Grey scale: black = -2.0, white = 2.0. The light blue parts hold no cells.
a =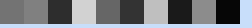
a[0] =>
-0.2
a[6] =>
1.0
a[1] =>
0.0
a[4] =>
-0.4

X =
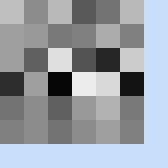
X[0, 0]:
1.0
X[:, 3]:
[-0.6, 0.0, -0.7, 1.7, 0.4, 0.2]
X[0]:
[1.0, 0.2, 0.9, -0.6, -0.2, 0.9]
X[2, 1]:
-0.5
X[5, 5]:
0.0
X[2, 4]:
-1.4
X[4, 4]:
0.8
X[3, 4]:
1.4
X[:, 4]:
[-0.2, 0.7, -1.4, 1.4, 0.8, 0.5]
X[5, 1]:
0.2

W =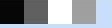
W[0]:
-1.9
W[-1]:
0.5

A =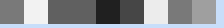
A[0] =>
-0.1
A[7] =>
-0.1
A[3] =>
-0.5
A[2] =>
-0.5

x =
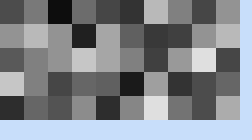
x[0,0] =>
-0.8
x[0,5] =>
-1.2
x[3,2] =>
-0.9
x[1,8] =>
0.3
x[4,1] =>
-0.4
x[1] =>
[0.3, 0.9, 0.3, -1.5, 0.6, -0.5, -1.1, -1.0, 0.3, 0.9]
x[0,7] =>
0.0
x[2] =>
[-0.6, 0.0, 0.3, 1.1, 0.6, 0.0, -1.0, 0.4, 1.5, -0.9]
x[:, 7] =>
[0.0, -1.0, 0.4, -1.2, -0.2]
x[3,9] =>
-0.4
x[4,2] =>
-0.7

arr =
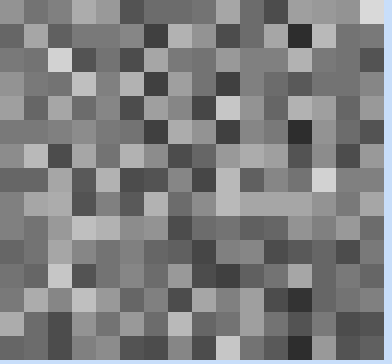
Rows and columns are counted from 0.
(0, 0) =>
0.3
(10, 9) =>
0.0
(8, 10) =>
0.6
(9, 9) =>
-0.2
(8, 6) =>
0.8
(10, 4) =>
-0.2
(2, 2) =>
1.3
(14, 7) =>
0.1
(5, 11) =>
-0.1
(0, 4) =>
0.4
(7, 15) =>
0.0
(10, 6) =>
-0.4
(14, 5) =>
-0.7
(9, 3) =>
1.0
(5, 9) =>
-1.0
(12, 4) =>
0.4
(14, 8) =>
-0.8
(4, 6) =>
0.5
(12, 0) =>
-0.1
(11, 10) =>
-0.5
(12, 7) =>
-0.8
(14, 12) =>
-1.3
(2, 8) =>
-0.2
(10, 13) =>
-0.4
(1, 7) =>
0.8
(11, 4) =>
-0.2
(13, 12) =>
-0.7
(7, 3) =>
-0.6
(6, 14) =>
-0.8
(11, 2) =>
1.1
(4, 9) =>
1.1
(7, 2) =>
0.6
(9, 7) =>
-0.8

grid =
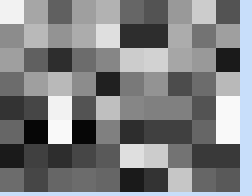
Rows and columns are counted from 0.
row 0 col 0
1.8
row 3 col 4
-1.5
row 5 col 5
-1.3
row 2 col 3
-0.3
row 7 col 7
1.1
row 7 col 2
-0.4
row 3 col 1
0.5
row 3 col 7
-0.8
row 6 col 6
1.2
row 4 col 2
1.8
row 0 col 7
0.4
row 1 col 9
0.5
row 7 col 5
-1.6
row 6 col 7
-0.2
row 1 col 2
0.3
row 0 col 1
0.6
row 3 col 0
-0.3
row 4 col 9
1.9
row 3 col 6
0.3
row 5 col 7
-1.0
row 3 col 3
0.2
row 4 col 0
-1.2
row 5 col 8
-0.4
